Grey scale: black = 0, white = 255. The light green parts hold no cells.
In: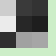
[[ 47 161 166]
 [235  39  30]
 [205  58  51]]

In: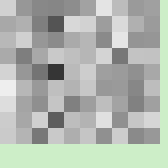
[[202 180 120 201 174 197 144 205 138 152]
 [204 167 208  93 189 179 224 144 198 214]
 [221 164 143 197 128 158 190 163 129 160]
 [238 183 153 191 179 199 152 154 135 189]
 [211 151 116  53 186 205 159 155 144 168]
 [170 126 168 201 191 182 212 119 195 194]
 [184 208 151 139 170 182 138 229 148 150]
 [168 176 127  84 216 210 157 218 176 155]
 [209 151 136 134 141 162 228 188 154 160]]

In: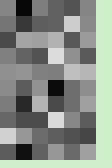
[[ 92  15  97 151 106 160]
 [209 150 107  94  81  70]
 [104  77  77 217 134  93]
 [124  40 179  75 110 160]
 [140  92 147  11 111 142]
 [143 149 128 125 190 182]
 [127  98  84 220 143  90]
 [ 74 163 159 177  88 156]
 [116  56  95  97 204 138]
 [132   6 125  97  83 133]]

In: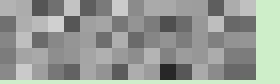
[[137 202 158 119  98 166 147  91 173 156  39  87 170 139 104 105]
 [124 164 169 142 148 165 176 154 141 180 130 156 151 172 125 124]
 [134 191 107 136 149 157 110 174 106 134 147 125 151 128 147 149]
 [112 174 186 208  86 160 165 119 148 124  79 107 152 190 104 108]
 [179 172  85 112 195  94 122 203 139 170 169 158 157  94 172 192]]

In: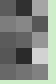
[[104 115 129]
 [ 86  42 210]
 [ 91 100 150]
 [125 135  87]
 [ 92  48 165]]

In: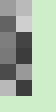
[[185  61]
 [ 75 153]
 [121  60]
 [126  68]
 [ 99 207]
 [157 186]]
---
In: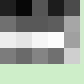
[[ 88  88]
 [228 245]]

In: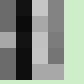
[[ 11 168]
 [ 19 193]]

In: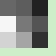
[[120  84]
 [165  48]]

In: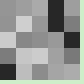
[[207 151]
 [135 142]]

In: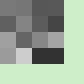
[[132  92]
 [101 135]]

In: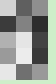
[[130  45]
 [229  67]]

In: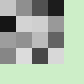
[[211 207]
 [145 187]]

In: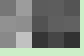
[[142  82]
 [193  53]]
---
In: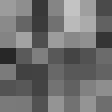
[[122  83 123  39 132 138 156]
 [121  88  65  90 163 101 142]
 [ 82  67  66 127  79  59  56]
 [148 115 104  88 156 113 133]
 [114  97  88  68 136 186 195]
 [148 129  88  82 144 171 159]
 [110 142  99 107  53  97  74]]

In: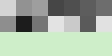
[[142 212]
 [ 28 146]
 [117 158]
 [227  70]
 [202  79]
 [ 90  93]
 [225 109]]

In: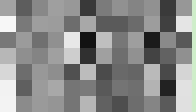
[[243 242 215 183 120 247 163]
 [139  95 109 143 155 121  93]
 [154 155 152 132 112 158 136]
 [149 168 142 160 144 156 159]
 [117 117  80 206 232 109 152]
 [182 122 188  48  18 168  57]
 [ 97  89  75 160 191  90 123]
 [ 78 116 105 110 119  90 145]
 [109 111 101 145 158 107 132]
 [133 179 186  67  27 157 145]
 [ 90  34  73  98 138  64  58]
 [224 225 213 144  88 229 151]]

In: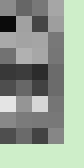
[[ 78 136 228  78  56 114 169  11 139]
 [106 123 149 103  60 177 163 161 102]
 [ 67 121 214  66  44 167 165  69 120]
 [134 120 117 107 107 118 120 158 166]]

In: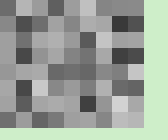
[[111 162 167 151 159 159 136 108]
 [156  92  72 166  72 113  78 181]
 [101 165 200 170 147 168 110 155]
 [121 171 136 105 166 176 162  95]
 [159 164 154 111 131 154 134 157]
 [163  64 126 103 115  90 173 192]
 [134 149 177 136 168 196 167 133]
 [188 210 106 127  64 160  57 137]
 [182 168 100 197  75 163  81 138]]

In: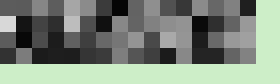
[[ 50  92 216  92]
 [124   8  20  91]
 [ 27  76  67 134]
 [ 30  28  46  93]
 [ 29  96 189 166]
 [ 53  63  79 139]
 [ 59 104  16  59]
 [126 118 136   5]
 [ 85 148 100  99]
 [ 63  73 129 143]
 [ 27 169 142  81]
 [136 149 147  55]
 [ 36  29  10 139]
 [ 36 105  47 103]
 [100 153  99 129]
 [130 160 153  31]]

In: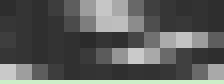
[[201  54  62  54  45]
 [158  52  52  52  52]
 [ 93  47  47  47  47]
 [ 61  51  51  51  61]
 [ 48  48  48  75  94]
 [ 51  58  43 126 157]
 [ 52  91  52 188 198]
 [ 47 149  47 190 170]
 [ 51 202  69 140 104]
 [ 50 169 113  78  64]
 [ 54 106 171  54  54]
 [ 64  64 195  56  48]
 [106  50 156  50  50]
 [169  46  94  46  46]]
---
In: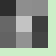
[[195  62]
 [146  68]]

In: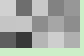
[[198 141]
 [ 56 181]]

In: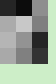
[[200 127]
 [147  37]]

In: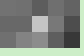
[[104 196]
 [131 140]]

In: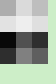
[[238 223]
 [ 81  46]]

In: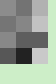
[[134 194]
 [ 94  94]]

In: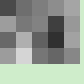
[[120 130]
 [175  97]]

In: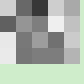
[[149 127]
 [120 158]]
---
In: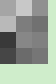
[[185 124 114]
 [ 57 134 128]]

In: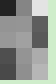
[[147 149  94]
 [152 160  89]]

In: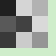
[[ 89  65 217]
 [ 56 202 149]]

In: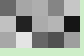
[[193  34 171]
 [167 228 102]]

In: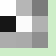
[[ 22 251 177]
 [172 170 143]]

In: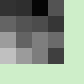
[[100  83  76]
 [156  99 126]]
